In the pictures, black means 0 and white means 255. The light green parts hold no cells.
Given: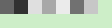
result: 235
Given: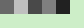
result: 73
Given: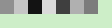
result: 63
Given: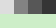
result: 131
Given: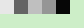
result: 191
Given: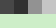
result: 49
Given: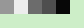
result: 108
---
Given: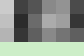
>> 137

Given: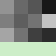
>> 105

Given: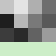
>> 227

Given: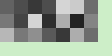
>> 213

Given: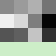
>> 155

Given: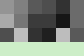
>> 78

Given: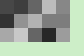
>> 101
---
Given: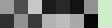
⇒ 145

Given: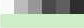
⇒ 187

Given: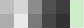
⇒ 233

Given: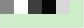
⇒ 254

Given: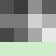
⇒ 102

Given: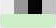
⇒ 150

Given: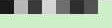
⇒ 183

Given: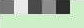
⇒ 233

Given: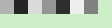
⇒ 37
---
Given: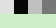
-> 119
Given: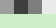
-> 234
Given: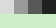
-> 33
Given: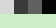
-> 5
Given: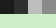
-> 138
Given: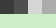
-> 172
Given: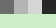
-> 39
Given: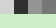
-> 119
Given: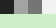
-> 242
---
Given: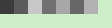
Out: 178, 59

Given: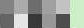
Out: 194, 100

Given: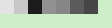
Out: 70, 227

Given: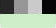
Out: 5, 39

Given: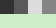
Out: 132, 50

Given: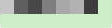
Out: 60, 198

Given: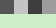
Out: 156, 85

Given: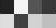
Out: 56, 222

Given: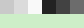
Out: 108, 201
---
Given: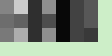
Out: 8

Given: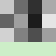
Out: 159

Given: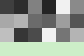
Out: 96

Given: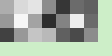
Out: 131

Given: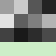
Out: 95

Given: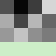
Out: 69

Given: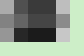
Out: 69

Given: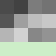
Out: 159

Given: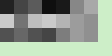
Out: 180
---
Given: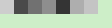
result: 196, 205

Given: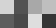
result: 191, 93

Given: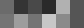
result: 85, 116

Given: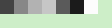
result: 252, 67

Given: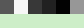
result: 151, 87

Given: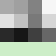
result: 246, 41

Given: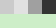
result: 51, 203
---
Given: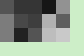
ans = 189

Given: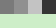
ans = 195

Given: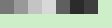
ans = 43

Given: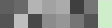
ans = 117

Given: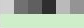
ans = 186

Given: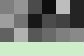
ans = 127

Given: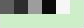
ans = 11

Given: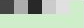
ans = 203

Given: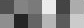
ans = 91

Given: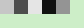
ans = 17
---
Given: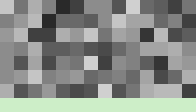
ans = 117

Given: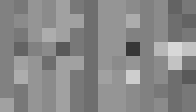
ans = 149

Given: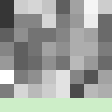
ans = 185

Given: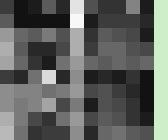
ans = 51

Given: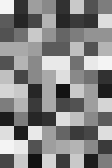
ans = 18

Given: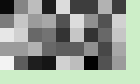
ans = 30
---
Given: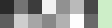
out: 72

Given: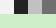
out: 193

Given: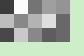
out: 93

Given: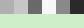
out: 137

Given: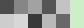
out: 85

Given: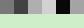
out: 120

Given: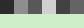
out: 88
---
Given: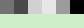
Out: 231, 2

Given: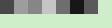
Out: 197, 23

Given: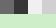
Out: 240, 54

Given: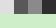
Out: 223, 46

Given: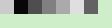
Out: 223, 7

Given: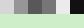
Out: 235, 17

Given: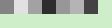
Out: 225, 45

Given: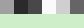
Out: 250, 42

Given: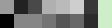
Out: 206, 3

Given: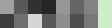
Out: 214, 38
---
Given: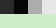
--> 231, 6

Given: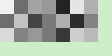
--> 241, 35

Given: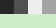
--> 238, 39

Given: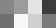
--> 247, 60

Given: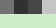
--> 197, 49

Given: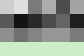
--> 223, 19

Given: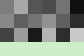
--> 201, 16
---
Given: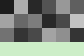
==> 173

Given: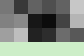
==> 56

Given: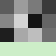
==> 156

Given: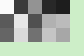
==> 59

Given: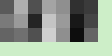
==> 175

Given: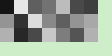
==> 231
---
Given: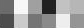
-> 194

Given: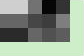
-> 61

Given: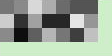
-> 228

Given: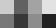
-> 163

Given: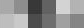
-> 211

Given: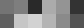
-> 148

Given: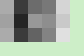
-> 142

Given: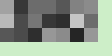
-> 197
